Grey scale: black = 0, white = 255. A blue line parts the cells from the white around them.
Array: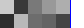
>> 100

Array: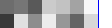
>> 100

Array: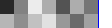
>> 106

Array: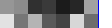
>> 215

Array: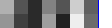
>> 238

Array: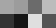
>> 223

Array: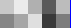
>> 57
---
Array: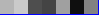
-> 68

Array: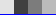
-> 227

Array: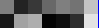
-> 4

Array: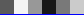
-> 152

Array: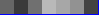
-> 185

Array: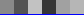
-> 194

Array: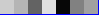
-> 224

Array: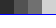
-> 45

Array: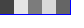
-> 229

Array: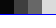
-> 7
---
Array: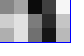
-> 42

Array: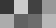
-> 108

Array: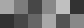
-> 83

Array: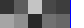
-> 113

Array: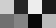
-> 8

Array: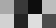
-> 222

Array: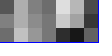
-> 162

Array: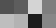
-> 28

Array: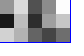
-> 159
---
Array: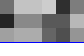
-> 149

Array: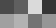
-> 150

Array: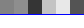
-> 84

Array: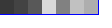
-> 174

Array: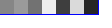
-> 38

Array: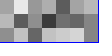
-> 133

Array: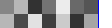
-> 165
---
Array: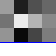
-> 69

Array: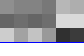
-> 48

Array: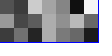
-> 104

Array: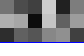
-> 144

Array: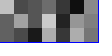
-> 173

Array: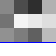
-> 96
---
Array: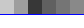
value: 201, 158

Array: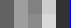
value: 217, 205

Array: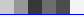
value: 244, 203

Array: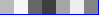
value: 247, 238

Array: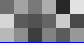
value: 226, 214

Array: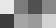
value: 231, 210

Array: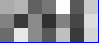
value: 254, 232

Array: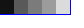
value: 219, 156
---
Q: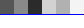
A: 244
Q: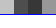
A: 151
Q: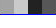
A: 87
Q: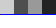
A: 35
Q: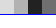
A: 111
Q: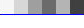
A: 64
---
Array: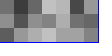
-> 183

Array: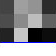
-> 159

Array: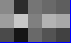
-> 117

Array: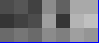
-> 97

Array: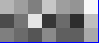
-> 158

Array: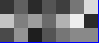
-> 62

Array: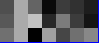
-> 60
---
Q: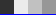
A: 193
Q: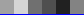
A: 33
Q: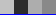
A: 173
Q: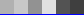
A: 83
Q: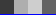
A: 206
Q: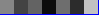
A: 44
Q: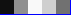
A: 207
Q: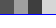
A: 62
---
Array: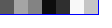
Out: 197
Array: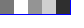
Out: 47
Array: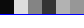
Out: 151
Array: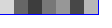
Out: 183
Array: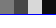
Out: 14
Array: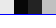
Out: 192
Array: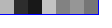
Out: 118
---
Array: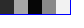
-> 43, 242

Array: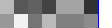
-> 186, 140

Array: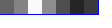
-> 99, 58

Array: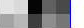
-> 227, 118

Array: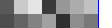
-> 89, 121

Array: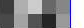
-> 60, 153

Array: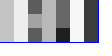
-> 195, 60

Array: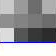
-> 201, 44

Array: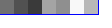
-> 112, 184

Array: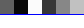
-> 96, 193
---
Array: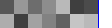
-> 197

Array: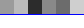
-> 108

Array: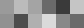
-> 136

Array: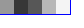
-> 183

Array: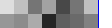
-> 106

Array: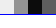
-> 12

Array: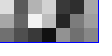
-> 112

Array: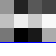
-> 24

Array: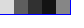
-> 19

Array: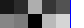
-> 185
